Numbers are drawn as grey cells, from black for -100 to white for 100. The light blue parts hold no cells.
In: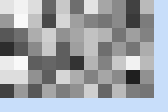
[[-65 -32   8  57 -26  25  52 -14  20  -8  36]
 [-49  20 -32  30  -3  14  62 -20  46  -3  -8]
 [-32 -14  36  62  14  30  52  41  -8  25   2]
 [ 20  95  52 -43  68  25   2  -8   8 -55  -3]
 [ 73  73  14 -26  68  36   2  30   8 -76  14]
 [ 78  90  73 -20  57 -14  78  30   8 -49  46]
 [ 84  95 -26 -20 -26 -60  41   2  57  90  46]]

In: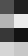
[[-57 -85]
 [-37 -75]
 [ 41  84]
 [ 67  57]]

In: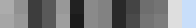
[[ 30  19 -52 -30  24 -79   8   2 -68 -42  -9  -3  74]
 [ 35  14 -52 -30  19 -74   8   2 -68 -47 -14  -9  74]]

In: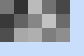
[[-55 -22   5  52 -16]
 [-39  32  37  -1  11]
 [ -6 -61  47 -11 -44]]

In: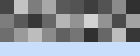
[[-46  53  -2  32 -30 -35 -51 -35   9 -62]
 [-14  21  48   9 -24  -8 -62 -19  48 -57]
 [ -2 -30 -57 -19  42  15  65  15 -41  27]]

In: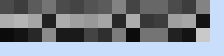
[[-91 -85 -69   9 -80 -80 -47 -63  -3 -91  -9  -9 -74 -85  58]
 [-41 -52 -29  -9 -41 -47 -35 -29   3 -47 -19 -19 -41 -52   3]
 [ 36  42  30 -74  36  25  19  30 -69  36 -57 -52  25  30 -85]]

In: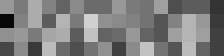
[[-94   2  35 -28  41  -4  63  13   8   2 -10 -33   2  41  19 -55]
 [-44   8 -55  47 -16 -39 -10  13 -50   8  52 -10 -33  47 -22 -50]
 [ 13  19  -4  30  35 -28  52 -22 -16  19 -22 -33  25  41  25 -50]
 [ 19  -4  35   2 -22   8 -16 -16  19  -4 -10  25 -39 -28 -28 -60]]

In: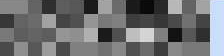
[[-57 -22 -16  27 -47 -37  17  -6   0 -52 -47 -57 -42 -11 -47]
 [-42  12 -32  22 -42   0   0 -11   6 -37 -16 -52   6  -6  -6]
 [ -6 -27 -22 -27  17  12  38 -80 -37  49  66   0 -86 -32 -63]
 [  6   6 -22 -63 -27 -32 -80  27 -16 -80 -92 -69  44 -22  27]]
